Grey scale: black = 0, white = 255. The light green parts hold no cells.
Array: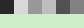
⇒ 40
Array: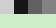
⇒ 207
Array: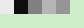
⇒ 235
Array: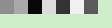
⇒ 142
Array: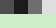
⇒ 78
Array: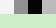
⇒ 244
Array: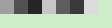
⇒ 159
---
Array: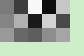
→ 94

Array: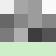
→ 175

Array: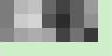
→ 66

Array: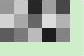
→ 187

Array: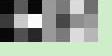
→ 122

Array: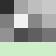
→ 77
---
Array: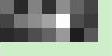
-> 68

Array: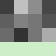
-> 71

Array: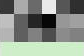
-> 47

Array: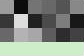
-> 136

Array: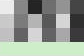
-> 69

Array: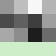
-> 180

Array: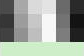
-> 42

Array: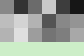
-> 22
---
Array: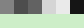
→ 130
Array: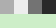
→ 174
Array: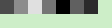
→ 75
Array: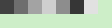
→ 65
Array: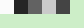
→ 251
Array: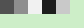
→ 81
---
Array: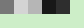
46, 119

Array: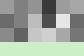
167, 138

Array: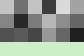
163, 81

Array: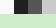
202, 249

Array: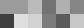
133, 63

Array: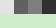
48, 227

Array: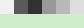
221, 240

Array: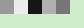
119, 153
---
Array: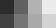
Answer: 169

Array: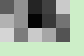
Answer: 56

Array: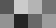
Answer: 104

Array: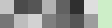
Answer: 85

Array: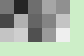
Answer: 132

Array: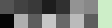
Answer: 187

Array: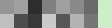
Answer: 179

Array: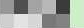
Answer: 120

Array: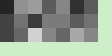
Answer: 91

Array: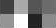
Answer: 35
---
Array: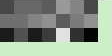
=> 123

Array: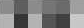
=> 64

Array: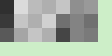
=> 131

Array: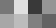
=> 128

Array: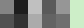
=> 99

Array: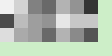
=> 199

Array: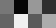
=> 90
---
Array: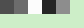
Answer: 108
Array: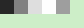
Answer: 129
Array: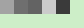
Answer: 111
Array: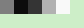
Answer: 12
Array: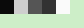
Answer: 206
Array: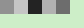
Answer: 197
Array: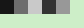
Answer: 109
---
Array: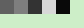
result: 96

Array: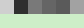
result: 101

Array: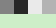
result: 179

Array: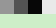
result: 150

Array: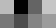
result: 100

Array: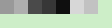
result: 74

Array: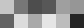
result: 87

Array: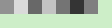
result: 116
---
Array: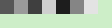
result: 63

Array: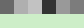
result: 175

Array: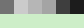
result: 203

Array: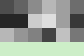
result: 149

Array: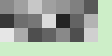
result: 78

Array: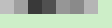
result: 57

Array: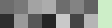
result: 87

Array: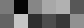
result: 197

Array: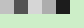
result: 193

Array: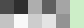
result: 195
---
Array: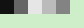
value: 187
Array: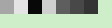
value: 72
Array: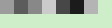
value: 27
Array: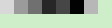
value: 2
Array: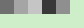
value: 56
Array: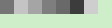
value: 60
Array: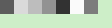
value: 250
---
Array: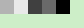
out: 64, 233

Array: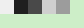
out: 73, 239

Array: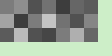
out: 196, 196

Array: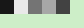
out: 116, 233

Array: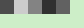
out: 131, 204

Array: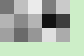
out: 180, 235

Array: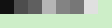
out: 181, 224
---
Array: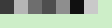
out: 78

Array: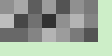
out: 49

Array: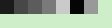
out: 122

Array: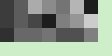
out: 29

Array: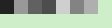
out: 77

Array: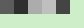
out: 172

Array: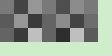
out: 100

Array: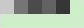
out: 75
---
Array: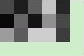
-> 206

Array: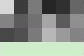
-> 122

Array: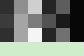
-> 245

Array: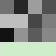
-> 91

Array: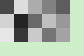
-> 202

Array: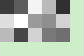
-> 210

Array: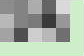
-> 205

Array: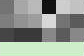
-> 57

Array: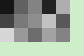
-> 109

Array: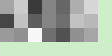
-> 247
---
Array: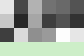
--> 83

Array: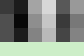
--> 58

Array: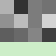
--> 124

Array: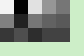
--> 98

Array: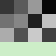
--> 30

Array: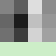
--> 192

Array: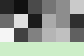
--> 141
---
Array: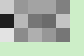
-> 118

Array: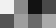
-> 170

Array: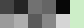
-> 213

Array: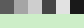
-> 25

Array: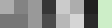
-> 42

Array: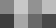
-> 73

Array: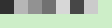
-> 203

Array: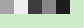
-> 29

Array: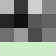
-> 122
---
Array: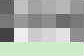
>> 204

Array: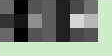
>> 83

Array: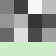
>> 73

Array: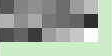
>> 58

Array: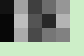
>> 73

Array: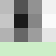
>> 157

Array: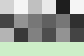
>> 129

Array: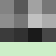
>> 26

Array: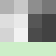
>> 75
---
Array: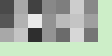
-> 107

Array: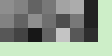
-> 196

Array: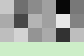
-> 170

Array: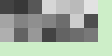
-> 99

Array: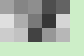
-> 66

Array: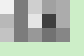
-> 152
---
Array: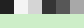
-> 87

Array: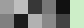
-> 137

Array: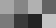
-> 35

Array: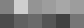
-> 65

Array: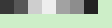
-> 141

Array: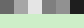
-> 145

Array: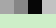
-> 6
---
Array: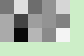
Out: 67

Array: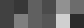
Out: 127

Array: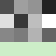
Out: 55

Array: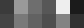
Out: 121

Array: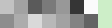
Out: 172

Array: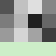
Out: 181
